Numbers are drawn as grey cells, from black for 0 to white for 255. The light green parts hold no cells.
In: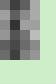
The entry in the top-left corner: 116
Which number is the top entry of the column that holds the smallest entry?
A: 63
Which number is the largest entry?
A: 188
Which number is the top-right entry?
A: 170
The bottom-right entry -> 149
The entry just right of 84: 116
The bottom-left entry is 107

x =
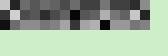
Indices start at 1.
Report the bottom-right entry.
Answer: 129
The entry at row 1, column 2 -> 36
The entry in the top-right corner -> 140
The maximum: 208
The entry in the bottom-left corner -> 16
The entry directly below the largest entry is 108
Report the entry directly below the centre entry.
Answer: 54
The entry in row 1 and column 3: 108
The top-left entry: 199
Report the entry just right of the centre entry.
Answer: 87
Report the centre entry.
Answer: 7
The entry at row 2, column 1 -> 54

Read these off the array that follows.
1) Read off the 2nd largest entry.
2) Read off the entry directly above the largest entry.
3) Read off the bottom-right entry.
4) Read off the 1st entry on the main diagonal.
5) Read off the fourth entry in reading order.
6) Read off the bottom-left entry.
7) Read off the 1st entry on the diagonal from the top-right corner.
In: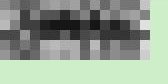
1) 215
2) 129
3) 205
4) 140
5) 105
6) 149
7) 195

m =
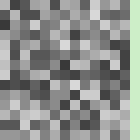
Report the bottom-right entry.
172
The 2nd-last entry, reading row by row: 108
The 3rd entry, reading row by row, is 87
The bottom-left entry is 151
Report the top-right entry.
119
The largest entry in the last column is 204
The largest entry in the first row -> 204
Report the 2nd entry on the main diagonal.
183
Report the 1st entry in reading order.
183
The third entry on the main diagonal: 119
